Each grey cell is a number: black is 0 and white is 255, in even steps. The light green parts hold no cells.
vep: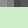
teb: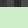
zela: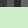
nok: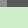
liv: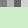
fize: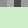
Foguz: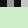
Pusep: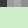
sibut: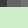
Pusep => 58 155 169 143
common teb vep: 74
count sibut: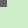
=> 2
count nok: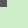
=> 3

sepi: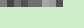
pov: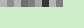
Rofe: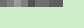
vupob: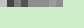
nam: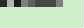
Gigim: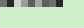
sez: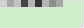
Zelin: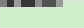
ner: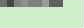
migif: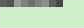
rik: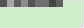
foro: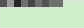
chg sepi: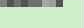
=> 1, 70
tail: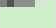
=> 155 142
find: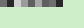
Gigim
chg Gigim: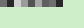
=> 4, 95

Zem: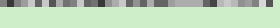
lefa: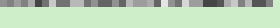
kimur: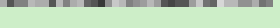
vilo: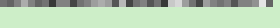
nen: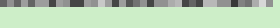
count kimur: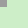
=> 3
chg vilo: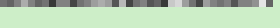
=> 22, 114
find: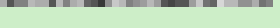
kimur
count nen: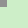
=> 9
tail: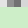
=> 157 157 69 69 85 172 200 129 184 85 85 129
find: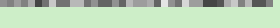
lefa

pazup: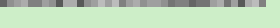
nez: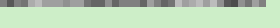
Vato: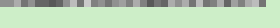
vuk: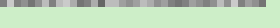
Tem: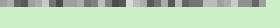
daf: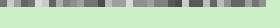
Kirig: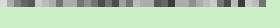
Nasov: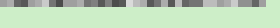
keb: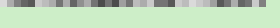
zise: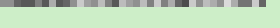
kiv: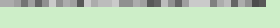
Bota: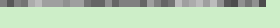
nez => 128 88 128 116 172 188 159 159 159 144 159 159 116 101 101 144 101 128
 128 128 101 159 128 101 116 188 159 172 188 159 188 144 88 76 144 116
 159 128
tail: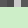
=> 88 188 101 188 144 101 101 159 116 144
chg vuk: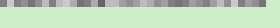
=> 30, 144
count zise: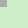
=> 4

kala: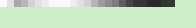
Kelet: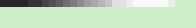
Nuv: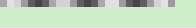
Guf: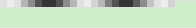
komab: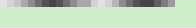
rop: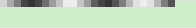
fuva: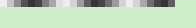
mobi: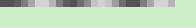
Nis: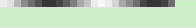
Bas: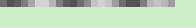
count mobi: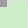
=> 1
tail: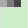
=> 53 69 110 156 196 237 237 196 156 94 69 53 82 125 182 225 237 225 182
 125 82

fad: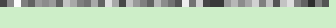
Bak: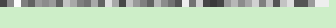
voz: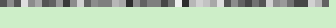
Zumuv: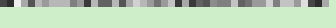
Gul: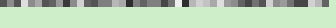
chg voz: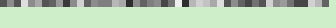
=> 22, 127
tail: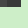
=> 154 183 140 168 209 127 195 84 195 222 127 98 45 127 84
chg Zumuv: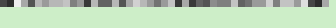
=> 9, 183

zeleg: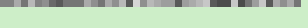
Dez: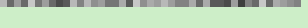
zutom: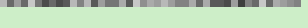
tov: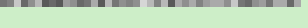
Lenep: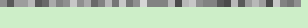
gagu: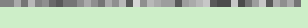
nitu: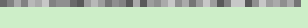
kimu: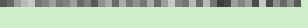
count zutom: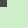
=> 3
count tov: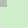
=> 4
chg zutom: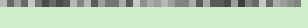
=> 28, 105
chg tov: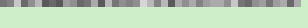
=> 39, 170

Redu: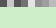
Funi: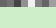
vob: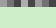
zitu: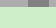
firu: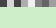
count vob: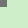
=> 2
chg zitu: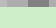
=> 0, 173
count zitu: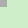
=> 5
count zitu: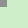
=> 0
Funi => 101 114 69 144 240 129 101 158
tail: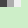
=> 129 101 158
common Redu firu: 158

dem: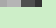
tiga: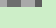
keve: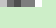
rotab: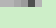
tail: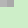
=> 155 79 181
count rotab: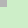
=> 3
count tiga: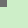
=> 2
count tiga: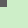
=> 1
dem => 169 181 181 79 79 51
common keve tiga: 110
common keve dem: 79

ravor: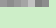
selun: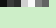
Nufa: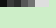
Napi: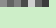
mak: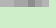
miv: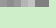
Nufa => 15 59 44 87 115 222 222
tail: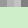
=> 128
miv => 153 141 153 180 194 128 128

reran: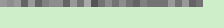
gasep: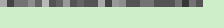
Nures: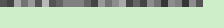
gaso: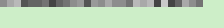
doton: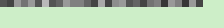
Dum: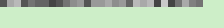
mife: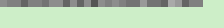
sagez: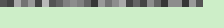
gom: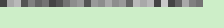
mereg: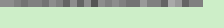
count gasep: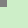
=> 0
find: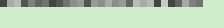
gom
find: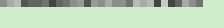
gaso

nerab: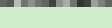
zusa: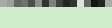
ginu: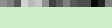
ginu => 143 127 89 211 185 199 143 65 89 127 89 77 77 8 37 127
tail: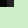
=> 127

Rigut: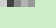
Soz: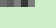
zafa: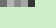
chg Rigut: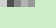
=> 1, 66
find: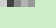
Rigut
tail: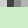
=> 153
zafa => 110 179 139 166 54
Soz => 110 94 126 54 126
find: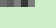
Soz

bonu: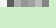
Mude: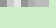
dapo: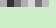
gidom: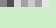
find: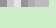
Mude
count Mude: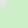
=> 1

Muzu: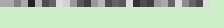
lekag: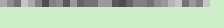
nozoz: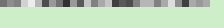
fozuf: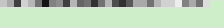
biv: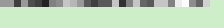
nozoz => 114 141 129 209 237 182 77 153 114 49 153 89 197 129 169 197 63 89 77
 129 182 182 129 169 221 141 63 169 153 169
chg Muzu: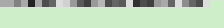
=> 5, 182
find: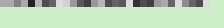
Muzu
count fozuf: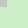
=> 1

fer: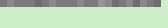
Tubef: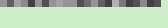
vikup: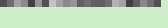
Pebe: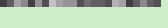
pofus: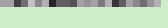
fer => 122 137 122 122 122 110 122 137 122 122 122 137 122 122 149 137 110 122
 137 110 137 122 110
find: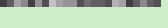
Pebe
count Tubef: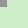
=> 6
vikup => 81 110 162 137 65 149 81 194 162 137 149 96 110 96 96 110 178 162 65 96
 137 110 81
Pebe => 65 96 162 137 65 149 81 194 162 149 149 81 110 96 96 81 178 162 65 96
 137 96 81
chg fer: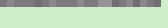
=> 15, 137

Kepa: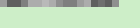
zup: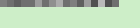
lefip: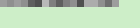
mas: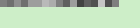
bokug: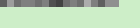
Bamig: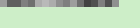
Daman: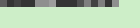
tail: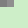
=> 80 172 172 143 111 157
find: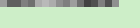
Bamig
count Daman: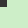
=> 7
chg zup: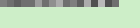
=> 12, 157
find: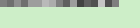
mas

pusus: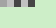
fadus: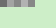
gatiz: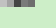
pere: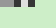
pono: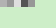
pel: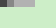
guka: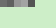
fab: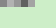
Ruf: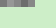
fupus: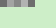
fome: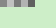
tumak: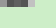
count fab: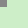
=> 1
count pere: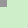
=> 2
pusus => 163 193 69 193 69

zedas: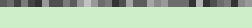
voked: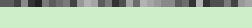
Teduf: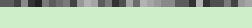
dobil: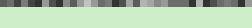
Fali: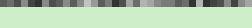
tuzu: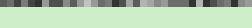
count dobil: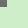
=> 7
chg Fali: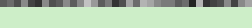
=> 27, 51
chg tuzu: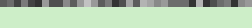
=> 14, 108
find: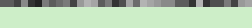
Teduf
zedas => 92 108 67 122 67 51 153 79 79 122 92 153 194 153 108 122 51 79 165 92 92
 165 137 153 108 108 108 51 179 51 79 108 122 51 137 153
